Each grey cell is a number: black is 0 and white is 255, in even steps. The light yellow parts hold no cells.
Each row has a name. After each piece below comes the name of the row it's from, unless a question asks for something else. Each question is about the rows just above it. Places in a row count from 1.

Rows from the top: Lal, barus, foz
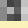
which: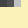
Lal
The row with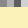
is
barus

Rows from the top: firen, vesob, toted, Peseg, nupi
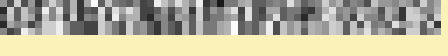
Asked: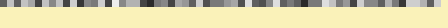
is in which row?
toted
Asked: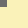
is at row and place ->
firen, 18
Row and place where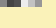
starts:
firen, 20

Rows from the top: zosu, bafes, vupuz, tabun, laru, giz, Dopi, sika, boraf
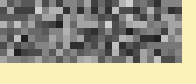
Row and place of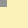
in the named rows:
Dopi, 8
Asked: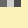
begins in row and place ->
tabun, 15
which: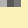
bafes
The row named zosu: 164,89,119,89,89,164,76,132,64,132,132,105,164,64,105,64,89,178,207,105,119,89,48,132,132,132
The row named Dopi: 76,132,76,105,89,132,132,148,89,164,48,48,105,76,132,48,191,48,89,64,89,119,119,119,119,119

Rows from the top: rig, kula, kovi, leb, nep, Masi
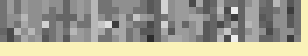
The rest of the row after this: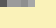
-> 88,101,155,197,115,101,143,167,143,74,115,143,143,115
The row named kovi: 115,143,143,183,143,143,115,115,101,101,101,155,115,183,143,115,143,167,115,197,155,143,101,115,143,155,155,167,167,143,101,155,101,60,101,167,167,88,101,143,143,88,115
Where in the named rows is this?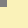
Masi, 43
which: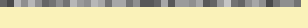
nep

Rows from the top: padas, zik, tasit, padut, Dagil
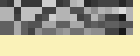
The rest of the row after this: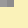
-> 141,67,67,25,141
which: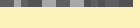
padut
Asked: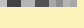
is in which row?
zik
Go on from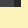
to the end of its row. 67
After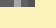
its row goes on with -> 83,168,168,96,96,168,168,83,96,83,96,96,83,83
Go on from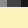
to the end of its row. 141

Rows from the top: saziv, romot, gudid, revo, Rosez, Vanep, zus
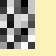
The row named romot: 61,238,86,48,199
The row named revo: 225,19,211,186,74

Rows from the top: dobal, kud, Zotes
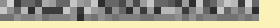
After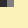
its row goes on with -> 115,144,129,115,129,129,129,115,115,129,129,129,144,115,144,115,129,129,115,115,115,129,115,129
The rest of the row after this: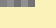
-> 129,129,115,115,115,129,115,129
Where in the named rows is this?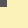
dobal, 25
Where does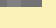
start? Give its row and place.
Zotes, 29

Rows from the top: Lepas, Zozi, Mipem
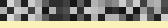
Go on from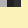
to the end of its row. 21,192,21,154,78,166,63
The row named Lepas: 33,216,154,33,204,166,93,47,47,63,21,93,33,178,154,123,139,204,123,204,63,166,178,78

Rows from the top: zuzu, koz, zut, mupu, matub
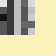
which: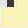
zuzu
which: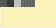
mupu
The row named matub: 86,57,191,86,203
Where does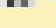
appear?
zuzu
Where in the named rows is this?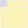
zuzu, 5

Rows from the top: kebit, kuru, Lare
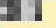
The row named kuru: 200,96,83,200,200,96
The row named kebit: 112,68,96,200,172,112
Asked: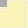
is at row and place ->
kebit, 5
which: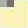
kebit
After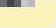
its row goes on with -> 56

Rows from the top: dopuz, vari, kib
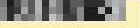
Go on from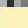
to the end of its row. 45,90,90,45,45,45,153,180,167
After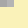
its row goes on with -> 153
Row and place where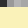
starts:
dopuz, 15
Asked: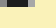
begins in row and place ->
kib, 12
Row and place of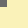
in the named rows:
kib, 4

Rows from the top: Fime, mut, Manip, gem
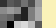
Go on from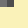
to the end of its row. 155
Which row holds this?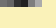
Manip

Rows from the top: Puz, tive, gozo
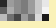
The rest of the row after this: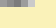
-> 231
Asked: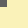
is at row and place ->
tive, 1
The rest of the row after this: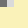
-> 26
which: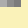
tive
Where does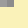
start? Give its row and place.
Puz, 2
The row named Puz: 40,156,140,124,156,202,231
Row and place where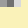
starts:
gozo, 4

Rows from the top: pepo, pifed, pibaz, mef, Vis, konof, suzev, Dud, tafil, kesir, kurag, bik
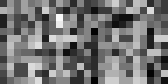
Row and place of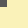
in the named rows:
pibaz, 23
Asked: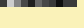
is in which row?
pifed

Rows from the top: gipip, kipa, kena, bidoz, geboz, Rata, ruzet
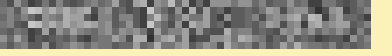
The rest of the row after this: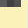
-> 92,92,65,146,106,131
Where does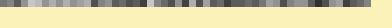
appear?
kipa

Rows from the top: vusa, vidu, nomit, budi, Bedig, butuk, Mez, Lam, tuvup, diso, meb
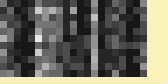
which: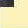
vidu
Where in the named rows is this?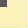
vidu, 18

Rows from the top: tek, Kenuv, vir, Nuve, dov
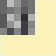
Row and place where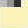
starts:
vir, 2
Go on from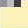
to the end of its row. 132
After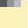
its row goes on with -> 62,132
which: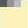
Nuve
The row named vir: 89,188,147,47,175
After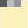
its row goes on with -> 47,175

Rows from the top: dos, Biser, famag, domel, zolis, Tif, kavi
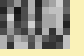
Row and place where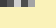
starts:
domel, 3
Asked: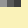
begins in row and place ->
zolis, 2
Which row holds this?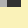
kavi
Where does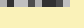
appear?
kavi

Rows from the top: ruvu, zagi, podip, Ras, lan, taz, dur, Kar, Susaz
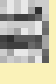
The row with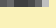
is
podip
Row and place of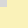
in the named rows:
Ras, 1
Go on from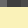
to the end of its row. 105,191
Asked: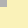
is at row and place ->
Susaz, 1

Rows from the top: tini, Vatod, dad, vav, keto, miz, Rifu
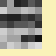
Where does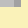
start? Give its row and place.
keto, 3
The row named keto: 206,177,190,190,162,190
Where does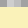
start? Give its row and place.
Rifu, 1
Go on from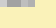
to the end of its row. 148
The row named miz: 190,162,162,46,62,19
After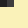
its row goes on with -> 46,74

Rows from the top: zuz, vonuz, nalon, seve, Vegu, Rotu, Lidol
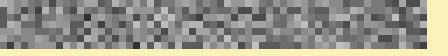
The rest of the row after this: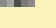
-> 164,150,164,108,137,164,108,191,121,150,137,164,164,108,121,108,121,164,150,121,179,137,164,121,108,108,121,137,164,76,76,108,150,121,121,150
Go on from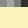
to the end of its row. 179,92,191,150,92,179,92,92,92,179,137,164,137,179,76,121,191,92,92,92,108,108,92,137,121,150,164,137,191,179,121,108,164,121,121,108,108,179,137,92,64
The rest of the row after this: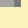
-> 164,92,121,108,137,92,92,121,164,137,137,108,137,150,92,137,108,164,108,137,121,92,121,150,150,137,179,92,92,76
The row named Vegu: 150,150,164,137,137,108,108,121,108,164,92,137,76,164,150,92,137,150,121,150,137,121,137,76,150,137,179,76,164,164,121,164,92,121,108,137,92,92,121,164,137,137,108,137,150,92,137,108,164,108,137,121,92,121,150,150,137,179,92,92,76
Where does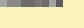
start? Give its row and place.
Vegu, 3
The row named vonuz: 92,164,137,76,121,64,179,121,179,108,76,164,121,108,137,108,76,92,179,150,150,150,121,191,108,137,92,150,121,92,121,108,108,137,76,76,150,92,137,92,150,92,92,150,108,92,92,150,137,121,179,164,121,121,121,137,108,76,121,179,150
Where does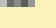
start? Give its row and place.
vonuz, 24

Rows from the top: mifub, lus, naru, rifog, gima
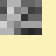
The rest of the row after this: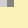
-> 147,63,75
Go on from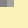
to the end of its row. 163,163
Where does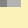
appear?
naru
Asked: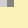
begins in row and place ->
lus, 2
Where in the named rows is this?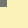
mifub, 6
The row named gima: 179,179,102,51,38,51
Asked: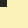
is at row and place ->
gima, 5

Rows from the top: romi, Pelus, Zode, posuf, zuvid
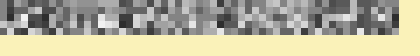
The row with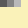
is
zuvid
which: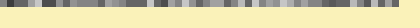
Pelus
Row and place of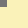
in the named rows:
posuf, 26
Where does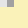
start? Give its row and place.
Zode, 55

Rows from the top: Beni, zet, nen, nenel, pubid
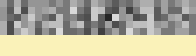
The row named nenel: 174,78,202,149,174,107,174,190,190,107,161,190,91,121,91,161,78,107,174,190,190,202,149,161,121,149,190,121
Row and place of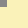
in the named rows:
nen, 11

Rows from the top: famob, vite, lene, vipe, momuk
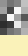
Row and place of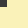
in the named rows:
vipe, 2
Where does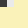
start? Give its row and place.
vipe, 2
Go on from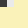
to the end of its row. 161
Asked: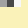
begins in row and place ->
vite, 1

